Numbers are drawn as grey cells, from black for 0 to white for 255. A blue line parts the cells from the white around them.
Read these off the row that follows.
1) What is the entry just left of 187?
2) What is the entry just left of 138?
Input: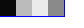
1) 9
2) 235
